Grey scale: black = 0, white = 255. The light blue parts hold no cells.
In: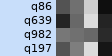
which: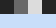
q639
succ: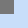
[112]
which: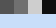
q86
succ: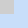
[15]
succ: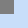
[220]
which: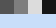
q197

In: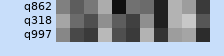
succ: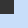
[157]
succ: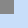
[72]
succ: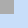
[16]

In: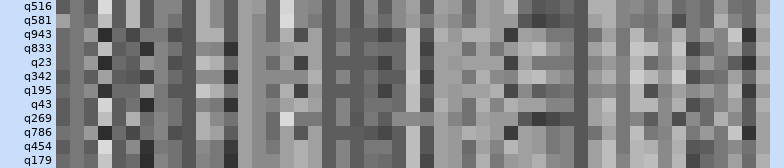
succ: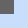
[189]
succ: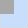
[153]
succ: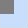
[93]
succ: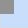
[132]

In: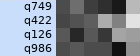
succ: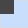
[82]
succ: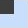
[47]
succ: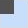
[94]
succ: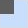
[172]
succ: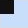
[144]
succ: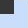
[164]

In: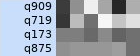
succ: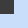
[144]
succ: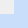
[166]
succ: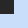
[174]
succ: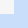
[196]
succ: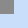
[99]
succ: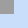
[112]

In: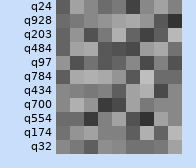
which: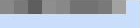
q32
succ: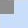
[136]
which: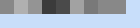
q700
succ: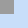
[169]

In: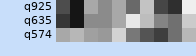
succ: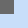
[195]
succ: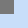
[84]
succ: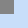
[112]
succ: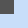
[62]

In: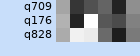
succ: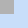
[35]
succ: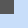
[75]
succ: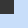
[81]
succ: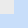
[106]
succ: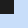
[122]

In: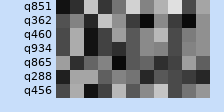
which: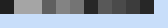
q288
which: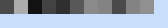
q934
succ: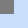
[144]
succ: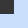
[116]

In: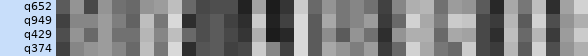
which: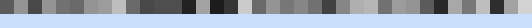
q652
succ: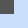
[91]
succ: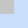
[72]
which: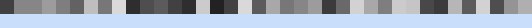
q949
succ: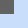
[190]
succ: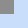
[91]

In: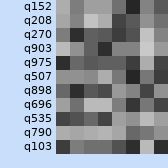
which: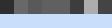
q975
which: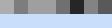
q152
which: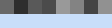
q898
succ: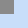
[173]
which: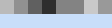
q903
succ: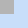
[166]
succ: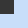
[119]

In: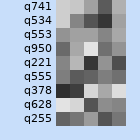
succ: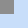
[133]
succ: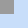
[84]
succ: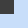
[214]

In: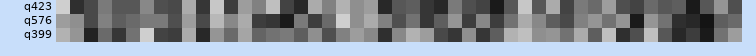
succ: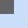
[114]
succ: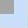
[100]
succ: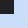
[106]

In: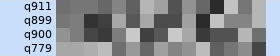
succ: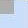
[188]
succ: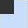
[64]

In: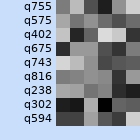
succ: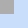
[1]
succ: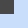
[87]
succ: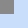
[52]
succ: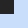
[100]

